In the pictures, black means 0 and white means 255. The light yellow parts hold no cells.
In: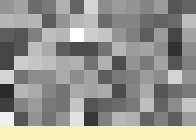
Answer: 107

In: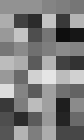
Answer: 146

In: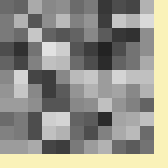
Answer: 170

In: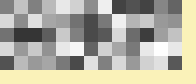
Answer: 128

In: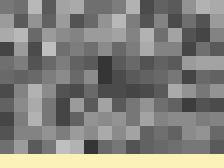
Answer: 184
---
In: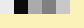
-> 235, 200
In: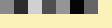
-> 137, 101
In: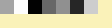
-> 164, 205
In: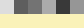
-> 221, 150
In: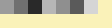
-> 155, 213
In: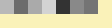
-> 184, 116
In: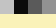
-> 195, 146
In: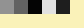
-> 146, 30
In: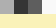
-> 175, 249
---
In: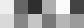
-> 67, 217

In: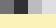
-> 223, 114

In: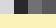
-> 89, 216

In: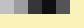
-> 84, 193

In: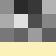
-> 179, 120

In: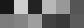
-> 85, 125

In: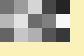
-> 36, 100

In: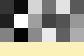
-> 89, 130

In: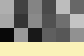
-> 103, 8
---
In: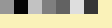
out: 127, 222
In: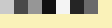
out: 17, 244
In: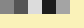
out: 220, 220
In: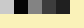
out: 131, 202
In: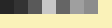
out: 199, 199
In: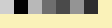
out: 110, 207
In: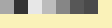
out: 188, 231
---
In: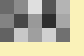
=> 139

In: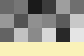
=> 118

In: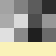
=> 129

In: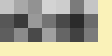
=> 168

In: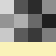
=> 84

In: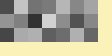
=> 195

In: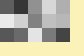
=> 54

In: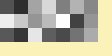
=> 46
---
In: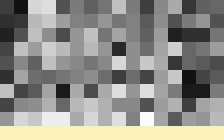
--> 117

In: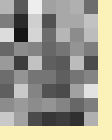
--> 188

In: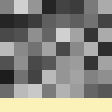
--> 171

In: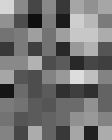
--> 172

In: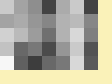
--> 127
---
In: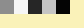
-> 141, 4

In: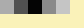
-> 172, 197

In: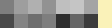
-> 126, 60

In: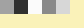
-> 162, 215

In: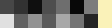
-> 71, 36

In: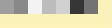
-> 158, 115

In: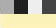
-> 173, 68
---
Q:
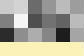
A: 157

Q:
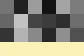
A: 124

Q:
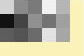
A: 181

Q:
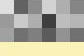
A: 133

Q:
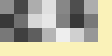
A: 173

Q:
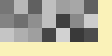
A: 96

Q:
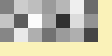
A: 107
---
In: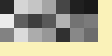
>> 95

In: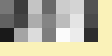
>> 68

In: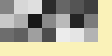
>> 173

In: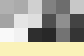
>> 229

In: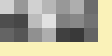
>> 71

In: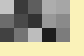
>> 73

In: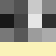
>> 67

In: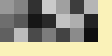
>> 88
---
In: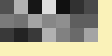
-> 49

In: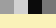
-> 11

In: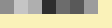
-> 89

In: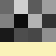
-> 91

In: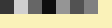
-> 82

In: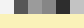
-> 45

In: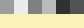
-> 49

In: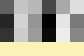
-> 169

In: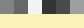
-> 75
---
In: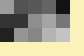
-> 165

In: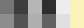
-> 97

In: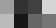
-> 102

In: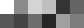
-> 160

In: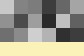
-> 192

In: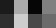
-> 72

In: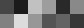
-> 99

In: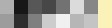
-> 182

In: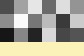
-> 58
